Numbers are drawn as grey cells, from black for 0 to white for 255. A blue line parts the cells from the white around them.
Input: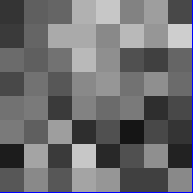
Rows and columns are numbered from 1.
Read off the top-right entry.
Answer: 72
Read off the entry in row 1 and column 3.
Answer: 101
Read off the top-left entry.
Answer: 52
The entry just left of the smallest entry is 80
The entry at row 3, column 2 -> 95
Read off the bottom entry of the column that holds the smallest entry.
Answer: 64
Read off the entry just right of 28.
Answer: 164
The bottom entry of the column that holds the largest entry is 137
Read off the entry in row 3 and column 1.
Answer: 107
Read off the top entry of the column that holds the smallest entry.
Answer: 130
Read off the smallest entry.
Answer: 21
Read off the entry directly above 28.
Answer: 122
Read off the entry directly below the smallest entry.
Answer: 80
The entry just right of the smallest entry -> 72
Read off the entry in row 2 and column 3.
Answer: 170
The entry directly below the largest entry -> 101

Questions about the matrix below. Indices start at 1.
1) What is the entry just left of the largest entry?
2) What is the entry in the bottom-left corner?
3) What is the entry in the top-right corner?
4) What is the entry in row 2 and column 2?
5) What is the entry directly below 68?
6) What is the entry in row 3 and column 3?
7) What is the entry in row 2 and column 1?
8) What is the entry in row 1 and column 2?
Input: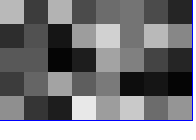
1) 29
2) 143
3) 37
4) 81
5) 21
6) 5
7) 45
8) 60

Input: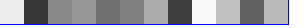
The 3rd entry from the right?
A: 192
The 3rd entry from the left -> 135
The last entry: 185
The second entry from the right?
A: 97

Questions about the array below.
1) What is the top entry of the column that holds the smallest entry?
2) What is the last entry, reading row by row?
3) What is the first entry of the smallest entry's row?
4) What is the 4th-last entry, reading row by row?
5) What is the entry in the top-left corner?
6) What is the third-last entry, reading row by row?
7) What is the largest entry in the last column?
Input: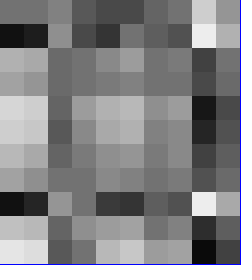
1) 206
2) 65
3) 229
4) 156
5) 114
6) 162
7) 177

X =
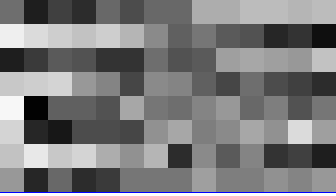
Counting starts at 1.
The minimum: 2
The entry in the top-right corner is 188
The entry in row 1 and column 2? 30
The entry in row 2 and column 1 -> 239
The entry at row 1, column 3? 64
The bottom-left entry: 152
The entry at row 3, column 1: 30
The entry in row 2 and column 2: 219
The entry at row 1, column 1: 110
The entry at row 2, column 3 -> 206
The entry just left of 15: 51
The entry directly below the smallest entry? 38
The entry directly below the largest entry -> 212
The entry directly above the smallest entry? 206
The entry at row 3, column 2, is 58
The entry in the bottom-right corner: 152

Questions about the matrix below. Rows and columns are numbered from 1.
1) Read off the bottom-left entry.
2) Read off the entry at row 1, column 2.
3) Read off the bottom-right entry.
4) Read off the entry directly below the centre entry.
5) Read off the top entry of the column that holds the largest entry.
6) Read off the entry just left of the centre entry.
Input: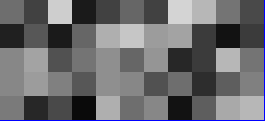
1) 122
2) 65
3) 183
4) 135
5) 212
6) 143

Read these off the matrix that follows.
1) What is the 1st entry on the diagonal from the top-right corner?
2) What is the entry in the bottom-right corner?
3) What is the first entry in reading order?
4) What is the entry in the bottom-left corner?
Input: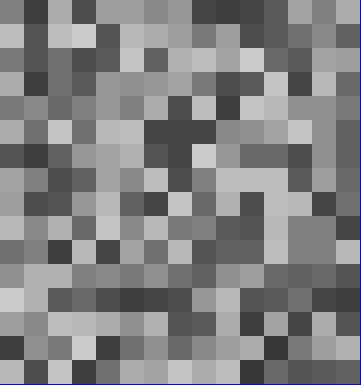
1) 171
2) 97
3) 128
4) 184

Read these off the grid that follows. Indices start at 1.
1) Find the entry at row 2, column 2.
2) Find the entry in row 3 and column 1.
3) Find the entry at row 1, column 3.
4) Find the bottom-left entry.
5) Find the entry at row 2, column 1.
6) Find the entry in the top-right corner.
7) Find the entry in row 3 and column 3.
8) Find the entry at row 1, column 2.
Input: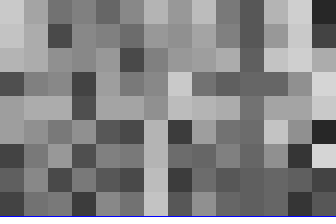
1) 172
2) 180
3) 114
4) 67
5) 195
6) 39
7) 144
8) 164

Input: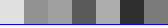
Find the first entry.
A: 225
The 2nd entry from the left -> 146
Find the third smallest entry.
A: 123

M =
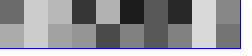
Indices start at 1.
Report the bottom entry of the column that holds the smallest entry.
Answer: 129
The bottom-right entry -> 115
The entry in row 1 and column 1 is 107
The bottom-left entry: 170
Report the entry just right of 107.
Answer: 204
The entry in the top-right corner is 135
